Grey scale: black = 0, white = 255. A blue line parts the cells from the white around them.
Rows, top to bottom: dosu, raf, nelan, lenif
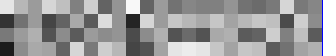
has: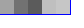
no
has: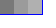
yes
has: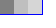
no
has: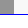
yes
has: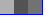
no

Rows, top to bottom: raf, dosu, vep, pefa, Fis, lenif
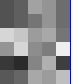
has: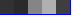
no
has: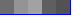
no
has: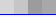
yes
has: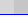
yes
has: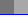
no

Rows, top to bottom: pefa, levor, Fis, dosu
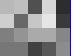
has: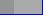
yes
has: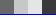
yes
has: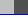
yes
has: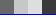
no
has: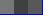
yes

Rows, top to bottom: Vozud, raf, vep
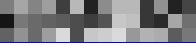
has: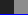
yes
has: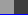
yes
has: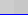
no
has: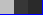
yes

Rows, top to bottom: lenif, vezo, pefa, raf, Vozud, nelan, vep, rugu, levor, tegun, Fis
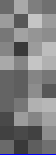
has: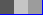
yes
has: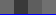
yes

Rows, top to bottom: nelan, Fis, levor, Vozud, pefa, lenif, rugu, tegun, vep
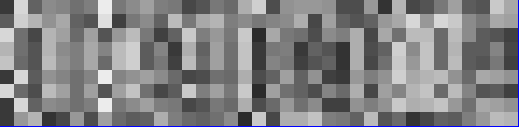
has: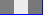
yes
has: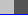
no
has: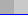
no
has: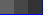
no

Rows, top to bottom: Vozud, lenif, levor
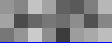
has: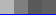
no
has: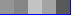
no
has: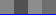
no
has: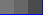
no
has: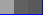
yes

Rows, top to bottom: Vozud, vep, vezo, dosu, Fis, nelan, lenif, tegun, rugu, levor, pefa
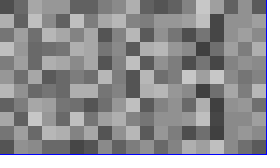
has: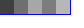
yes
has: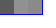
no
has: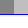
yes
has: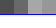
yes
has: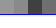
yes
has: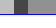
yes
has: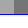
yes

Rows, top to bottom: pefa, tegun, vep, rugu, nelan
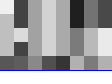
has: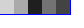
no
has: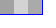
yes
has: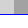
no
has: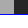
no
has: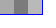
yes

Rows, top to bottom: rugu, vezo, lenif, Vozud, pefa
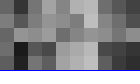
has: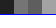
yes
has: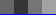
yes
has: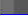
yes
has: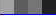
no
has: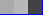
no

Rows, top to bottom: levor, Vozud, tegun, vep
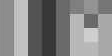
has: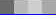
yes
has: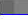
yes
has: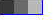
yes
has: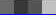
no

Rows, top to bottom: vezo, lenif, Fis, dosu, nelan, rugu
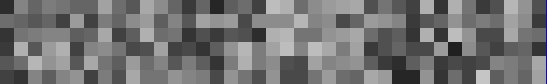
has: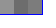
yes
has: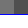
yes

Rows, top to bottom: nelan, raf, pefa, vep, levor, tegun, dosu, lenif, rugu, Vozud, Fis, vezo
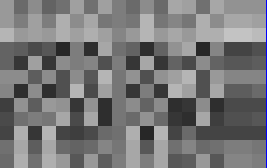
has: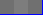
no
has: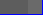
yes

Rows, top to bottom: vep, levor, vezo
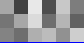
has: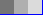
no
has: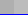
yes
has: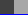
no
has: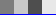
no
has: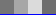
yes
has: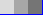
no
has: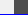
no

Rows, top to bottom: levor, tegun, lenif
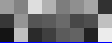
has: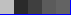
yes
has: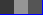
yes

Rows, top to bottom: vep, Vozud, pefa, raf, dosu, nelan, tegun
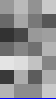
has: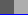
yes
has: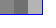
yes
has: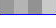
no
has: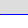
no
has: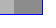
yes

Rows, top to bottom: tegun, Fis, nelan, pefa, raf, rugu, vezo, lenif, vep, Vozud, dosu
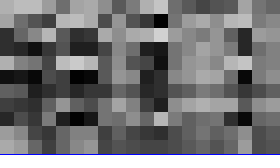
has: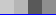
yes
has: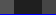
yes
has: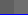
yes
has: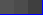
no
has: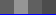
yes
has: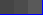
yes
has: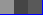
no

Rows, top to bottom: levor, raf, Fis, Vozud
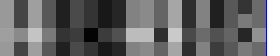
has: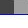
yes
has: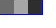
no
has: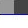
yes
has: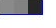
no
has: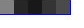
no
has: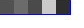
no
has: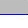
yes

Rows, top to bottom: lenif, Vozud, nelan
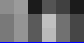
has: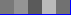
yes
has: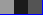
yes
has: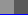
yes
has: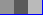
yes
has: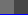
yes

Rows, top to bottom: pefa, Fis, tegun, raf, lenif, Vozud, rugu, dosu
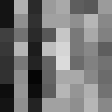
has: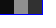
no
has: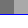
no
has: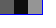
no
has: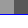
no
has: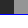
no
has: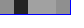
yes
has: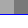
no

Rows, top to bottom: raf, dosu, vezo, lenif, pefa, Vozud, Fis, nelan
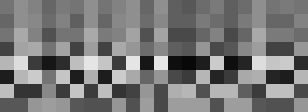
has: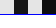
yes
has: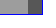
yes
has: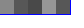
no
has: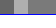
no
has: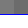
yes
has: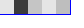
no
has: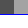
yes

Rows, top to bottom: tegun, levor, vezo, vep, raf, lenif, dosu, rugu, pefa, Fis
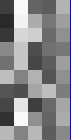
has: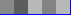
no
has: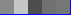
yes

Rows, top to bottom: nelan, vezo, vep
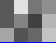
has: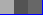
no
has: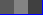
yes
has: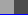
no
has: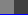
yes
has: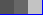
yes
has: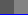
yes

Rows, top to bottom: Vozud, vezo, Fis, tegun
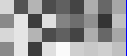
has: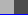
yes
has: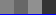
no
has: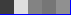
no
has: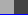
no
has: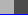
yes
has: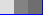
yes
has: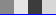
no

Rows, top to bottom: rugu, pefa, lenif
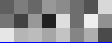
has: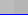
no
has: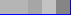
no

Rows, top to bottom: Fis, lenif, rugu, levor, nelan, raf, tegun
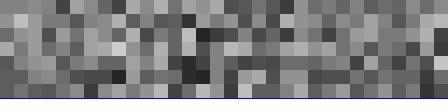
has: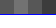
yes
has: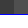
yes
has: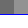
yes
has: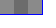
yes
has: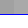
yes
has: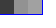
no
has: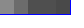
no

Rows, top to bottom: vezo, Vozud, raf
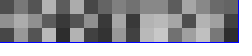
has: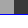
yes
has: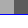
no
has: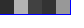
yes
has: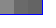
yes
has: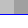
no
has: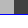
no

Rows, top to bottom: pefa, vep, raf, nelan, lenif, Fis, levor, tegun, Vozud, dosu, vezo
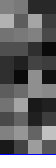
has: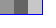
no
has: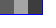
yes
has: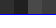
no
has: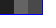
no
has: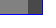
no
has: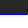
yes

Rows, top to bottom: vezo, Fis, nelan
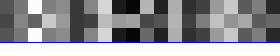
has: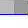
yes
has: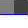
no
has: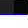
no
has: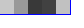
no

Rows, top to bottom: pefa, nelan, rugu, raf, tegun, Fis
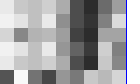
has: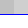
yes
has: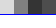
no
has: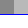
no
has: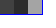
yes
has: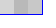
no
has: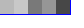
no
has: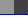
no

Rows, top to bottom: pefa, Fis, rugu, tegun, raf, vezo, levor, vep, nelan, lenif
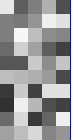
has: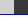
no
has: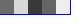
yes
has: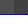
yes
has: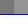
yes
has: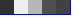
yes

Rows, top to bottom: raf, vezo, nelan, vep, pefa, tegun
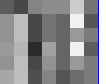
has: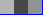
no
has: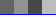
no
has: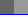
yes
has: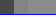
yes

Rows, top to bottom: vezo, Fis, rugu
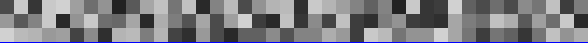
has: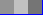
no
